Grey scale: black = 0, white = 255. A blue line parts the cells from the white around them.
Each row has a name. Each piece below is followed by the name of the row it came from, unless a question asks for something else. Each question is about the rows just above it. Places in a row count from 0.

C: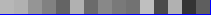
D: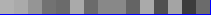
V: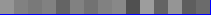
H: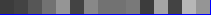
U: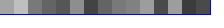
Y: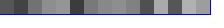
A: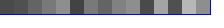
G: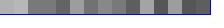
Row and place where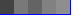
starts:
A, 5
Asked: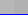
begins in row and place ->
C, 0
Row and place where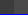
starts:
U, 13
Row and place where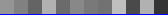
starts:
C, 2

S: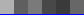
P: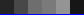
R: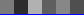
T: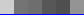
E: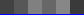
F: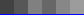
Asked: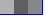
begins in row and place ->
R, 2
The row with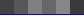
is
E

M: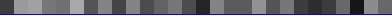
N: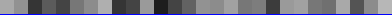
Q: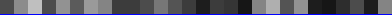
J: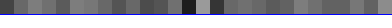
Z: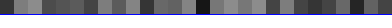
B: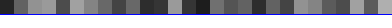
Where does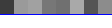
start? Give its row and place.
N, 19
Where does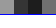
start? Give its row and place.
B, 12

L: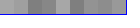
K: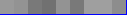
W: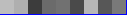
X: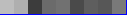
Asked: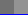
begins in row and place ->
K, 3
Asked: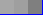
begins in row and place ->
L, 0
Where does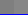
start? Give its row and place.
L, 2

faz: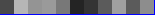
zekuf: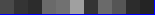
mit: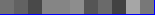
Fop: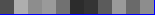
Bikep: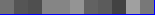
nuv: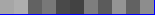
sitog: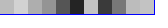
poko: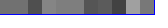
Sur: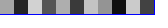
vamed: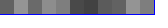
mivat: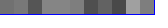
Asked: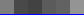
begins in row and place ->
vamed, 4
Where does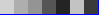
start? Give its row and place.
sitog, 1
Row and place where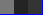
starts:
faz, 4

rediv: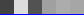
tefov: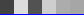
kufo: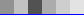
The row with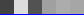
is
rediv
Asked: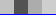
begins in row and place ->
kufo, 1
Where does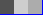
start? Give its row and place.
tefov, 2

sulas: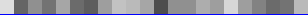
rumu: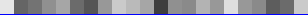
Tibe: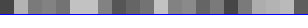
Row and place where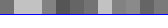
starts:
Tibe, 4
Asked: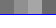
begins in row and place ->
rumu, 2
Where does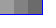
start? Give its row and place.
sulas, 17
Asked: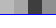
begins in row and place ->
rumu, 9
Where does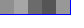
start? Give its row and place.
rumu, 3

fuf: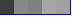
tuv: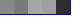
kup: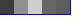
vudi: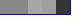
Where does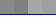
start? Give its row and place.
fuf, 1
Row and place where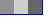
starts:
kup, 1
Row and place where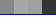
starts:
vudi, 1

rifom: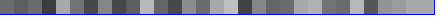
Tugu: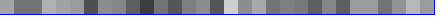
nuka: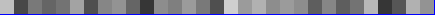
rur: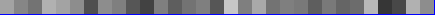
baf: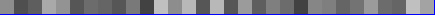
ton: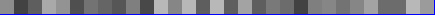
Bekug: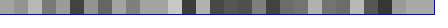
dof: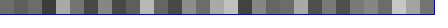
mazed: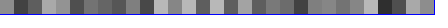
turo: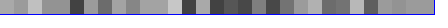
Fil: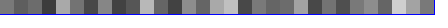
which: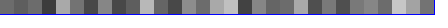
dof
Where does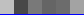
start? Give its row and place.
Fil, 16
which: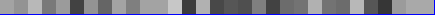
Bekug
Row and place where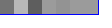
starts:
turo, 24

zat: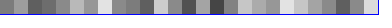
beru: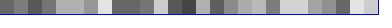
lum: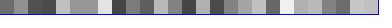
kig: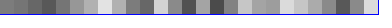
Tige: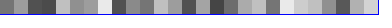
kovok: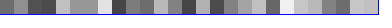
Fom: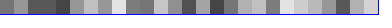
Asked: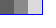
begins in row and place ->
zat, 24
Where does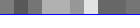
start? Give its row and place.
beru, 1
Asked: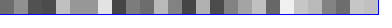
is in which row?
kovok
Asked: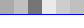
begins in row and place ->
Tige, 17

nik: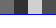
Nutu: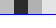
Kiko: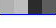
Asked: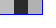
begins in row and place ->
Nutu, 0
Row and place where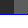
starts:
Kiko, 2
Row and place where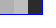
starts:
Kiko, 0

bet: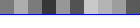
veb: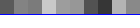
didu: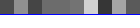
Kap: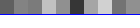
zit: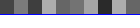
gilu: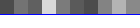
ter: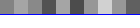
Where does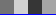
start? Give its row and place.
didu, 5
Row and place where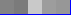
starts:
veb, 1
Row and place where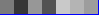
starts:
bet, 2
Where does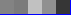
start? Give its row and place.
Kap, 1
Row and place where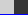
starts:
didu, 6

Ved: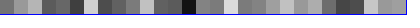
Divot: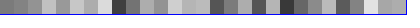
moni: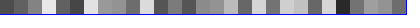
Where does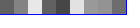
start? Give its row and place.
moni, 1
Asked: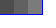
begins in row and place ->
Ved, 7
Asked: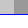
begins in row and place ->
Ved, 26
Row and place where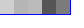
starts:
Divot, 12
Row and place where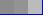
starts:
moni, 14
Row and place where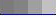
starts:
Ved, 17
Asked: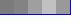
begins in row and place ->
Ved, 17

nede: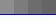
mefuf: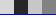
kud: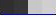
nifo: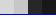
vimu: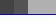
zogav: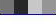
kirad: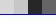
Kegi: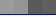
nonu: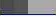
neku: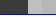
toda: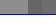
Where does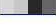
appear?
kirad
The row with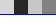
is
mefuf
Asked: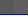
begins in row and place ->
Kegi, 2
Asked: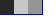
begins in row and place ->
zogav, 1

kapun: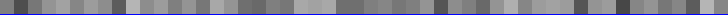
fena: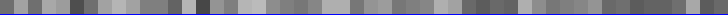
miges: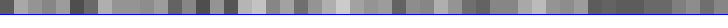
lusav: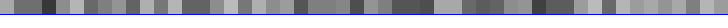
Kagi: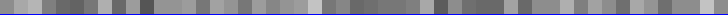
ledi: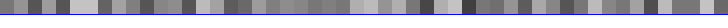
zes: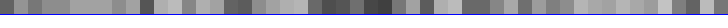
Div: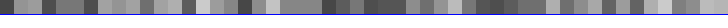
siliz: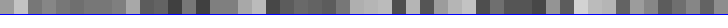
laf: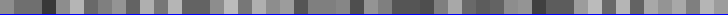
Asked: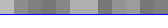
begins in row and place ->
fena, 18
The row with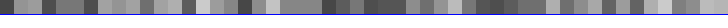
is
Div
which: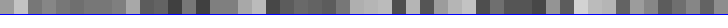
siliz
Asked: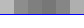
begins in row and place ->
fena, 18
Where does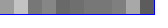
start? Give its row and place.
Kagi, 21
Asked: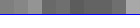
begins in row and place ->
fena, 40
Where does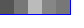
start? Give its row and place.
ledi, 40

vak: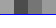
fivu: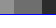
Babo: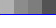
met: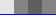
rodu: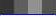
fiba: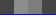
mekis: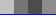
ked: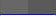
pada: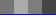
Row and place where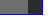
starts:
fivu, 1
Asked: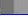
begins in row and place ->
vak, 2
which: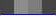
fiba
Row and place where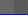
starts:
ked, 1
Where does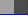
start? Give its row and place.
vak, 0

